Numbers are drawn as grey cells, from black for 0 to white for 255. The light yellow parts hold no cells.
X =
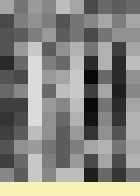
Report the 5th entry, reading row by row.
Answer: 189
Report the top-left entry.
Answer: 165
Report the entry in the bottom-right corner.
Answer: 117
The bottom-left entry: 135
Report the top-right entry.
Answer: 105
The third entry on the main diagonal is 126
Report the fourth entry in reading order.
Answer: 135
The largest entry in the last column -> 189
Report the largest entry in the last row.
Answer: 200
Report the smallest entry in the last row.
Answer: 31
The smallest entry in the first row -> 74
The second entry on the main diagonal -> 126
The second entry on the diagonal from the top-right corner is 126
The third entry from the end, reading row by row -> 105
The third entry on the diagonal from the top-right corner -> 117

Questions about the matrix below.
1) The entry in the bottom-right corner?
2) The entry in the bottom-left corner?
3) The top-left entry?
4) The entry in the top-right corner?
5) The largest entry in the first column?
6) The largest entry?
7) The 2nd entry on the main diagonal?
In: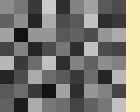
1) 193
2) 98
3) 141
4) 77
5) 183
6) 202
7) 141

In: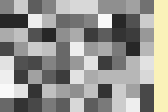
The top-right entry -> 113
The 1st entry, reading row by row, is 131
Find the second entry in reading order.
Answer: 204
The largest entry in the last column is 226
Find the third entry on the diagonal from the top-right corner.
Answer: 51
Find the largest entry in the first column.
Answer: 249
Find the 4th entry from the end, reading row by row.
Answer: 122
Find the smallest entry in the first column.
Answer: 39
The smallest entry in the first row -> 93
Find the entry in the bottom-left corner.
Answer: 104
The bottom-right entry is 72
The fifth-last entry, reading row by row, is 93
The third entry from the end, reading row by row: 204
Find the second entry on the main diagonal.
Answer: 39
